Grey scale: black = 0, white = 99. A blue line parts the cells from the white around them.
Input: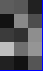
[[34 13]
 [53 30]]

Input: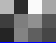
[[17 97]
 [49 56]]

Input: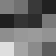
[[44 22]
 [20 17]]

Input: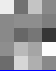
[[44 76]
 [55 55]]

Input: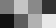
[[76 53]
 [36 69]]

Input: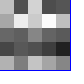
[[31 82]
 [92 79]]
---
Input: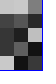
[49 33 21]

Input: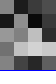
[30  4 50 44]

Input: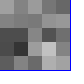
[40 57 52 20 36]

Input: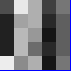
[46 16 59 72 92]

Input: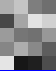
[43 88 46 52]

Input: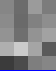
[48 50 43 68]

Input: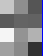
[33 39 95]

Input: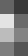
[22 88]

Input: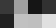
[19 74]
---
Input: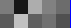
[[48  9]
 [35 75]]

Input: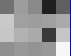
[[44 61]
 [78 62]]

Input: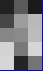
[[13 35]
 [27 61]]

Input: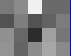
[[47 54]
 [32 49]]

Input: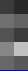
[[23 16]
 [43 38]]

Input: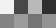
[[94 28]
 [51 60]]

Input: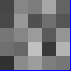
[[27 52]
 [28 59]]
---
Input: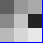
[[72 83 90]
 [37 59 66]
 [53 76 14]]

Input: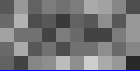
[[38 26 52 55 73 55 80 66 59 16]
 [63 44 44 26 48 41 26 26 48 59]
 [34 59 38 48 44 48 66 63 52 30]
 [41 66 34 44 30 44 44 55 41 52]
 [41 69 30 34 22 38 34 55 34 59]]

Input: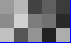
[[75 33 57 13 67]
 [54 81 48 44 16]
 [60 71 26 37 23]]

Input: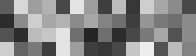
[[17 54 80 65 69 54 65 51 43 24 58 47 43 54]
 [32 17 73 77 88 43 14 43 17 28 47 65 32 54]
 [36 84 61 69 28 88 61 24 73 21 80 65 54 28]
 [80 39 47 24 88 61 24 21 28 77 92 32 73 51]]

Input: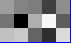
[[45  0 68 96 36]
 [61 51 48 25 55]
 [75 78 39 18 85]]

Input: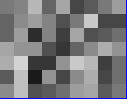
[[47 51 71 39 64 27 35 47 61]
 [39 54 61 51 31 47 78 27 27]
 [64 57 57 31 21 39 54 67 57]
 [54 74 31 35 43 61 64 35 47]
 [67 82 21 21 57 78 71 24 43]
 [39 61 17 51 24 64 31 35 43]
 [35 74 10 57 27 54 67 27 43]]
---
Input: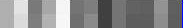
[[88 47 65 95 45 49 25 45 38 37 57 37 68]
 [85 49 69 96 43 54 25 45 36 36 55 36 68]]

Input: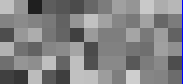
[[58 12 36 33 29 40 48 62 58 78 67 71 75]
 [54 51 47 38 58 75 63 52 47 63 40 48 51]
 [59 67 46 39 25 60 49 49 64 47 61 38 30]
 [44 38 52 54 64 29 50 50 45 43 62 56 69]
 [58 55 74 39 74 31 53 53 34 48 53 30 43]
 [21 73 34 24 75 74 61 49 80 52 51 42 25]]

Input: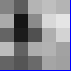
[[36 70 74 70 51]
 [ 8 54 84 89 66]
 [11 31 68 82 39]
 [38 67 69 63 73]
 [33 41 64 62 39]]

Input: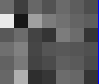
[[24 40 32 41 36 30 42]
 [ 9 62 48 44 39 36 91]
 [42 26 20 48 42 20 34]
 [50 27 33 34 33 31 43]
 [47 26 29 37 35 29 38]
 [68 18 21 42 40 20 40]]

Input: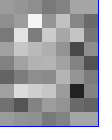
[[58 55 47 51 64 64 60]
 [61 95 58 75 52 41 55]
 [88 48 79 65 76 46 47]
 [77 72 68 57 28 55 62]
 [63 69 70 63 51 32 50]
 [48 55 54 70 58 48 39]
 [85 80 77 60 13 51 62]
 [33 51 61 57 41 38 44]
 [57 56 47 51 64 64 60]]

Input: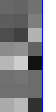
[[39 44 40]
 [35 49 36]
 [25 69 30]
 [56 38 54]
 [80  7 71]
 [45 42 44]
 [43 42 43]
 [72 19 66]]

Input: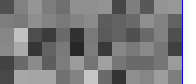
[[50 58 48 43 56 56 57 27 49 34 57 59 31]
 [47 55 51 47 51 54 36 38 41 55 50 38 49]
 [75 30 23 41 19 47 35 38 31 41 50 31 52]
 [66 21 38 47 15 48 22 52 47 53 46 25 53]
 [41 54 36 48 60 45 62 46 41 41 46 60 26]
 [65 64 64 44 51 77 41 20 55 52 61 49 28]]
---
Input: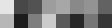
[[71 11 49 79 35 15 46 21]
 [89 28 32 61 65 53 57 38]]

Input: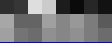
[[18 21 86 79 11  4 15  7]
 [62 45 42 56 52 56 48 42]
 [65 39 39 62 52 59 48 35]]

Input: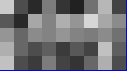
[[34 16 65 51 68 58 83 65 54]
 [58 40 54 51 58 51 48 54 44]
 [68 40 30 37 23 34 26 75 37]
 [75 30 23 48 26 20 40 68 30]
 [79 30 16 48 20 13 44 71 26]]

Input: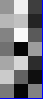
[[44  2 61]
 [47  2 51]
 [51 97 35]
 [58 93 24]
 [65 83 17]
 [71 75 14]
 [79 38  6]]

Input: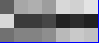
[[37 65 68 61 84 81 88]
 [44 51 51 55 72 78 75]
 [84 23 23 27 13 17 13]]

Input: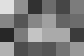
[[15 48 76 66 66 23]
 [52 33 52 62 39 42]
 [69 30 36 33 45 59]
 [87 56 19 42 27 48]]

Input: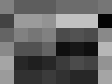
[[26 60 60 57 75 75 75  2]
 [39 50 46 50 29 32 29 53]
 [50 36 36 36 42 42 42 46]
 [53 32 32 39  6  9  6 71]
 [60 19 19 23 19 15 15 64]
 [64 15 12 15 23 29 26 57]]
